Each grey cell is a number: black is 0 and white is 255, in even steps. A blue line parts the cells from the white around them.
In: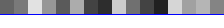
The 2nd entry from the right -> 181
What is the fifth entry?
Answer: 90
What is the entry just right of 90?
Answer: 172
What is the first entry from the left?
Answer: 100
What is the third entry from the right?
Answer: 161

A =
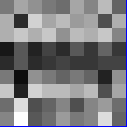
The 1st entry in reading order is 121
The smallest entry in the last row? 88
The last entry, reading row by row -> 100
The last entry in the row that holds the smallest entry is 145
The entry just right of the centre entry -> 55
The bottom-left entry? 133
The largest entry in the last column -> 175
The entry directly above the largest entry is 221
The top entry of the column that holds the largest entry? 166
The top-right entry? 100
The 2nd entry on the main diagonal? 43
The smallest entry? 13
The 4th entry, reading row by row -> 121
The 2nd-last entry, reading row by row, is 221
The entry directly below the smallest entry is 34
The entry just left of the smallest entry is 121
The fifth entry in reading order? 109
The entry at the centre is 67
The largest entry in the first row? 187
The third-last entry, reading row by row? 133
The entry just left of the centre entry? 55
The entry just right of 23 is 88
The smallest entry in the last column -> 55
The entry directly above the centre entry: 43

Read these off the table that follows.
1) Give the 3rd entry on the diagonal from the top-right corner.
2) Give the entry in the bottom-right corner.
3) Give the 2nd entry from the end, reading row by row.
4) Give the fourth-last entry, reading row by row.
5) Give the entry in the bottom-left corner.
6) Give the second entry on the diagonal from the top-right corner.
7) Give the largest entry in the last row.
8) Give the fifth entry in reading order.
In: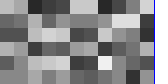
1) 147
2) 147
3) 50
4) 115
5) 136
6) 222
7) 168
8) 71

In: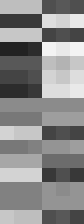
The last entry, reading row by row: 68
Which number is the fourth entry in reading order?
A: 79
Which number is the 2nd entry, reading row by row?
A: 190
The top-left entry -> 190
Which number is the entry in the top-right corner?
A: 79
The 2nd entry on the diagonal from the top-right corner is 211
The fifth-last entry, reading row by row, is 190
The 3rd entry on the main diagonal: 199
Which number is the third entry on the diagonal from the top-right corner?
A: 68
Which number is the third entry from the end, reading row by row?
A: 79
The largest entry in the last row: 199
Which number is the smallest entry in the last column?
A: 56
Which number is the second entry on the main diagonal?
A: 56
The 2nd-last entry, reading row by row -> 88

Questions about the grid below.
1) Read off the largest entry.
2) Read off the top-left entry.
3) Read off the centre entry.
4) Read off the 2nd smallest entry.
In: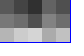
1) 213
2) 89
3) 79
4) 68

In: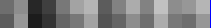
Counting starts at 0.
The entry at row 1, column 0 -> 92
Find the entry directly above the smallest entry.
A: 39
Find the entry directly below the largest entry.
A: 172
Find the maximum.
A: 193
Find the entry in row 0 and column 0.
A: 110
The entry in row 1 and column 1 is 151
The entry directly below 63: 51
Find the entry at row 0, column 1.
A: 141
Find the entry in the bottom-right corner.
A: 151

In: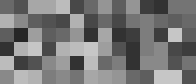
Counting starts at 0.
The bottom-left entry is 137
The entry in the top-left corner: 105
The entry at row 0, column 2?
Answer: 167
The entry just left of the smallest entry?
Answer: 94
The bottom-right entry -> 82
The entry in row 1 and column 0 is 178
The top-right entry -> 116
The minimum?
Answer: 38
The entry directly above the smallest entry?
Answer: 137
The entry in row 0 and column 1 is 82
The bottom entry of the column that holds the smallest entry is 188
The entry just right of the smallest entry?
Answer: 158

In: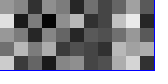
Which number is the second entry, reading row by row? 134
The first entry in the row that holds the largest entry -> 224
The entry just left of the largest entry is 193
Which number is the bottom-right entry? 49
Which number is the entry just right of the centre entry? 89
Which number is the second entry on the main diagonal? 26
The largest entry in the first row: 161
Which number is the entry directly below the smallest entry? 134
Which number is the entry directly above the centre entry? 184
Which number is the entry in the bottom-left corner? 204
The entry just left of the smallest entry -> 124
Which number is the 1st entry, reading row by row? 152
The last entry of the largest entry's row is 38
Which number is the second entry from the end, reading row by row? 213
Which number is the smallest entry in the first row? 38
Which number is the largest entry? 235
